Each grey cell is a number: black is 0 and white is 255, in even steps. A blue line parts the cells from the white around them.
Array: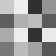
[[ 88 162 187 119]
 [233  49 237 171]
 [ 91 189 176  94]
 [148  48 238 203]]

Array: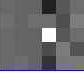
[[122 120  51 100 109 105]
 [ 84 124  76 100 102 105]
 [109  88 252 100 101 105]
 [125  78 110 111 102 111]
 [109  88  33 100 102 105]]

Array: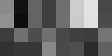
[[ 97  42  78  73 137  55  55  50]
 [116  61  63  72 112  77 112  60]
 [ 75 225 203 111  62 100  13 145]
 [ 71 226 204 110  63 101  18 138]]

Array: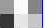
[[198 230  53]
 [133 250 154]]

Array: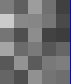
[[110 116 145  79 101]
 [126 121  91 147  88]
 [102  87 122 107 165]
 [ 61  66 141  79 117]
 [ 74 118 134 136 203]
 [ 64 112 157  95 124]]

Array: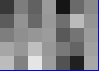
[[168  32  82 156 229 129 188]
 [161 100 121 151 191 151 166]
 [155 116  89 156 150 143 126]
 [148 187 111 152 104 147  92]
 [138 106  21 155  97 125  56]]
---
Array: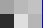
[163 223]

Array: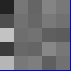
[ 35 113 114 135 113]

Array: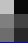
[194  66]

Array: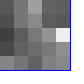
[ 87 118 120 120 135]

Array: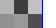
[180 153]

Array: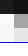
[ 26 165]

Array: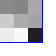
[135 171  31]

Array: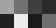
[164 235]

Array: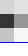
[213 151]
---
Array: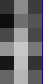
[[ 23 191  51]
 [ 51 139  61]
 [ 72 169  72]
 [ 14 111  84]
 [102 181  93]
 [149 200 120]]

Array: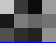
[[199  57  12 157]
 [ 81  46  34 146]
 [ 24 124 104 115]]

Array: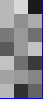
[[184 216  27]
 [195 112  58]
 [184  49 101]
 [121 153 112]
 [162 153 133]
 [184 143 172]
 [ 90 153 195]]

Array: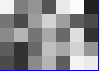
[[ 93  51 105 192 168 210 148]
 [138 180 117 168 105 222  51]
 [ 75  51 138 180  93 243 234]
 [243 126 148  84 234 252  33]
 [117  75 158 210 158  93  75]]

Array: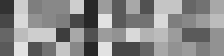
[[ 90 226  81 114 197 136  39 226  71  71 102 168 146 156 126 146]
 [ 50 206 126 136 136 206  39 156  90 168  81 197 197 102 114 168]
 [ 71 217 146 136 126  71  39 226  90 114 114 217 126 136 156 188]
 [102 188 206 206  61 168  81 156 146 217 179 188 156  90  90 146]]

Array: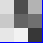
[[231 242  55]
 [201 100 112]
 [222  77 179]]

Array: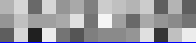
[[ 94 214  32 236 116  85 127 138 138 149 224  53 192 236]
 [180 214 105 214 149 169 127 204 192 180 204  94 180  94]
 [149 192 160 160 169 224 116 245 160 105 169 149 138 116]]
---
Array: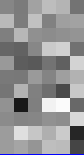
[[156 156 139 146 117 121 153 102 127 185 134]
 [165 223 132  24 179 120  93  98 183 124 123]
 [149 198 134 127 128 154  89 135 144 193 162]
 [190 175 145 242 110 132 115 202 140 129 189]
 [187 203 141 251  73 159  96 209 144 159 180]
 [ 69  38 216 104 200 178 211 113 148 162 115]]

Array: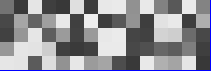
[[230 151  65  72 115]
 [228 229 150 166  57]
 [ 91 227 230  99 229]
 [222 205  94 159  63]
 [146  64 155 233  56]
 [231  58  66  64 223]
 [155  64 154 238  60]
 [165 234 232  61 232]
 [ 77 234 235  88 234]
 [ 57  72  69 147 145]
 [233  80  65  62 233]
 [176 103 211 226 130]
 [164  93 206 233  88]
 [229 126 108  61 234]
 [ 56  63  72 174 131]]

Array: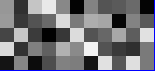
[[ 20 218  69 154 151]
 [134  50 199  56  48]
 [ 12 128  59  83 197]
 [ 77  96   1 106 233]
 [129 177  55 219 136]
 [125 138 220 122   3]
 [ 21 243  83 173 131]
 [225  83 103 166  84]
 [ 86  57 168   5  90]
 [223  47  93 131 106]
 [122 122 225  89   4]]

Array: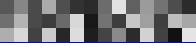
[[174 111  87]
 [216 180 134]
 [ 66  74  74]
 [203  60 171]
 [ 39 106  79]
 [221 216  50]
 [ 30  24  42]
 [ 68 115 108]
 [138  61 226]
 [ 43 199  96]
 [210 159 155]
 [ 66  63 115]
 [ 17 189  77]
 [228 167  43]]

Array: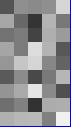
[[176 111 148  90 150 165 114 167  84]
 [183 129 170 140 198 123 124 104 143]
 [185  50 229  73 213 221  67  52 138]
 [128 172 138 121 135 180 175 180 143]
 [241 174  80 182  99  87 155 120 213]]

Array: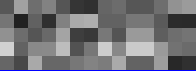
[[102 209 145 117  87]
 [ 72  98 109  33 161]
 [169 137  85  97 110]
 [103 138 105  47 130]
 [103 189 164 129  85]
 [119  82  62 170  53]
 [131 119  56 174  48]
 [124 205 120  98 101]
 [170 136  84  98 108]
 [ 99 202 154 119  86]
 [ 98 203 154 119  87]
 [158 154  94  90 110]
 [ 40 114 110  43 146]
 [ 48 107 116  42 155]]

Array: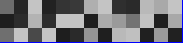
[[111  30 109]
 [196  44  38]
 [ 73 179 196]
 [196  45  34]
 [ 30 196  52]
 [ 42 196  57]
 [149  30 175]
 [ 31 171 196]
 [185 154  47]
 [192 115  42]
 [ 32 194 185]
 [155  31 169]
 [ 33 168 196]]

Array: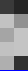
[[175 193 165 194  58]
 [ 48 196 196 145  37]]

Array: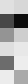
[[236 108 222 148  71 224]
 [170 237 232 206  12 215]]
